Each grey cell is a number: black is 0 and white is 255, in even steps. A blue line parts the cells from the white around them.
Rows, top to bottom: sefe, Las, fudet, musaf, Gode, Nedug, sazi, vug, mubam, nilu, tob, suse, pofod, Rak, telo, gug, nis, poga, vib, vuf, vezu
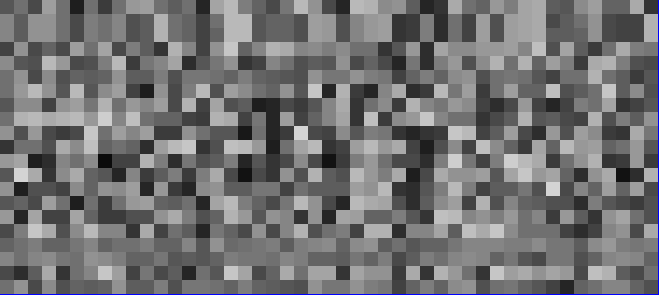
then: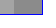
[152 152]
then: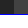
[125 112]
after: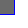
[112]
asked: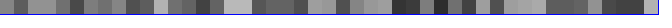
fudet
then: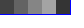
[191  59]

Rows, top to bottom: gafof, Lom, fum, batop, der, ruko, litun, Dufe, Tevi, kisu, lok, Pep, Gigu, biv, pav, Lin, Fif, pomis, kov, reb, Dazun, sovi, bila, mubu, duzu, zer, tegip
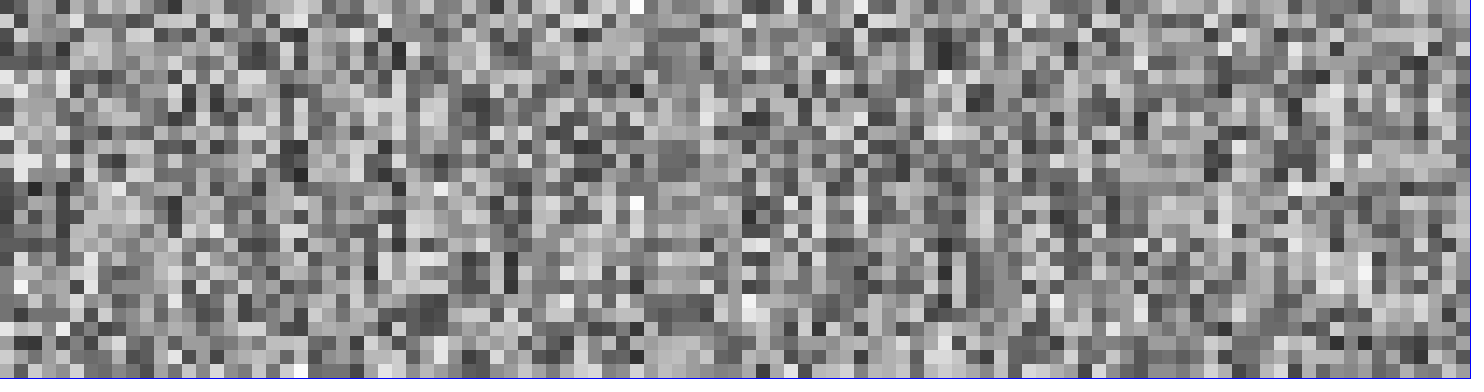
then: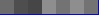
[163 169]
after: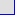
[107]
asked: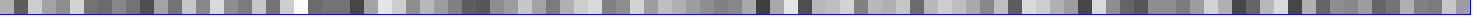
tegip
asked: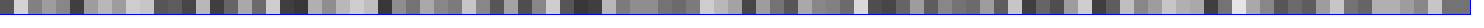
lok
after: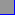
[123]
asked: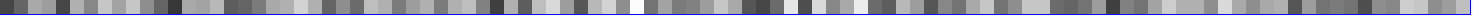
pav
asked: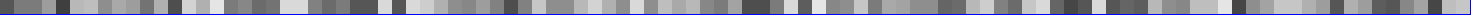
Fif

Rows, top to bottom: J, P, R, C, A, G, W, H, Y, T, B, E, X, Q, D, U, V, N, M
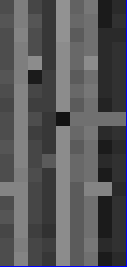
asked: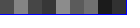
D
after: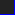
[49]
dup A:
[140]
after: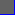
[119]
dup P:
[85]
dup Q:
[132]
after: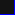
[112]

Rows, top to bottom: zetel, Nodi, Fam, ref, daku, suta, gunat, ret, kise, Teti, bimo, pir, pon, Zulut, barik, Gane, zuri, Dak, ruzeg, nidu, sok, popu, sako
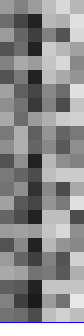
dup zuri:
[155]
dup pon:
[203]

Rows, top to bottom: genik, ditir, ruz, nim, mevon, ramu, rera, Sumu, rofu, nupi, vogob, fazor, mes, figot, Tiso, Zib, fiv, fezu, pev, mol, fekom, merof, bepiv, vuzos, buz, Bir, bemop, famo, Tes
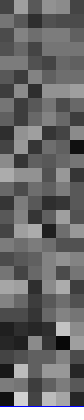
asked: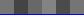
mol
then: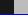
[ 96 152]
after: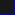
[188]

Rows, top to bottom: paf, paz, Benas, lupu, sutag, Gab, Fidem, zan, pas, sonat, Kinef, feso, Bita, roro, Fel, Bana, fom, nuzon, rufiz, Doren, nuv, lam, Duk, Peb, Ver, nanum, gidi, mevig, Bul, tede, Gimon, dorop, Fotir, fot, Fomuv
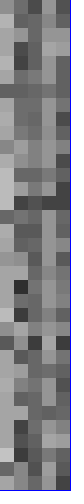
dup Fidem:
[97]
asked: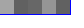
Bul
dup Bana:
[103]
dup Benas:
[149]
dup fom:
[89]
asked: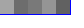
Gab
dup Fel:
[67]

